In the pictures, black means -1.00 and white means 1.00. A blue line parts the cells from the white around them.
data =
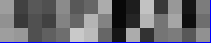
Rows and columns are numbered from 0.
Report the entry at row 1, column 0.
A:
0.14
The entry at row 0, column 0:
0.24
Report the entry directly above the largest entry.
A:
-0.20
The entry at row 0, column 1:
-0.49
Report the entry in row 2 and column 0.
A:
0.24
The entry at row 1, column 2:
-0.37
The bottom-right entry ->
0.14
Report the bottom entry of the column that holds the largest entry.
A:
0.58
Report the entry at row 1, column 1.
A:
-0.55
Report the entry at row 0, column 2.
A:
-0.31
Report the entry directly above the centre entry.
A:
0.35
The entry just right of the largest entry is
0.47
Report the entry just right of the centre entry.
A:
-0.94

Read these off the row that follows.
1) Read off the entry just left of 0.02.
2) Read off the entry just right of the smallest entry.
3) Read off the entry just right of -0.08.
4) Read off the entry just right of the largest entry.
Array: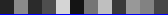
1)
0.19
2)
-0.08
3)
0.50
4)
-0.84

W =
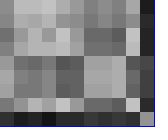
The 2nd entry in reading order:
0.47
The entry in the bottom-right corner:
0.15
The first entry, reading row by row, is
0.10
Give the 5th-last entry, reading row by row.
-0.56
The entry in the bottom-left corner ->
-0.62
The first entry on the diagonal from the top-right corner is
-0.78
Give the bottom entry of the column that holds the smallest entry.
-0.84
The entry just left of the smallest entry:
-0.72
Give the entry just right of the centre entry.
0.26
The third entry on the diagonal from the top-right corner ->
-0.28
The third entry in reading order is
0.47
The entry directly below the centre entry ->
-0.23
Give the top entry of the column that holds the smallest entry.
0.52
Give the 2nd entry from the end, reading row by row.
-0.62
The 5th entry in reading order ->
0.36
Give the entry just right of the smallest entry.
-0.67

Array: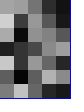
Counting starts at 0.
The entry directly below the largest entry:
0.34
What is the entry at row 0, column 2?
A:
-0.09
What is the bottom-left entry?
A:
-0.03
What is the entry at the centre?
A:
-0.43
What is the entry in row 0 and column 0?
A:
0.29
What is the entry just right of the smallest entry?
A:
-0.26
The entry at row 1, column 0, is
0.63
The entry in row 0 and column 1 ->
0.24
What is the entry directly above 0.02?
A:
-0.32
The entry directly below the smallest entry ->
0.51

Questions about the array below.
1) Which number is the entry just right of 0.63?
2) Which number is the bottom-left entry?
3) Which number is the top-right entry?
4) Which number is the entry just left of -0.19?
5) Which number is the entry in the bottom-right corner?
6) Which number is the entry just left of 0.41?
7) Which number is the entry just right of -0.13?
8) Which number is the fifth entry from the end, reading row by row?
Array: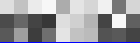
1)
0.41
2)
-0.30
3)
0.68
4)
-0.41
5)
-0.47
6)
0.63
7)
0.79
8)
0.52

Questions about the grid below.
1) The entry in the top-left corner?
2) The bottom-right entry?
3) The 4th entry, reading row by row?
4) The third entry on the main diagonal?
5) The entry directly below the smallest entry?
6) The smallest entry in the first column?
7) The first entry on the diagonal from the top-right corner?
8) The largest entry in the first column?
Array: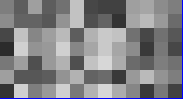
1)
-0.01
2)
-0.49
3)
-0.27
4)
0.05
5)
-0.06
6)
-0.66
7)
-0.01
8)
0.25

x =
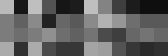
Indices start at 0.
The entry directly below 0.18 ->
-0.51
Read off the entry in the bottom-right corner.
-0.62
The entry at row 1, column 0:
-0.03
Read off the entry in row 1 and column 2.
0.08
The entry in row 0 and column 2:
0.50
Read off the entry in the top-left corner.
0.45
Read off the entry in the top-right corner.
-0.88
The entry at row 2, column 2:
-0.03
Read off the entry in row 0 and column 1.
-0.83
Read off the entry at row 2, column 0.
-0.03
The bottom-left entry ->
0.34
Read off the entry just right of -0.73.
-0.19
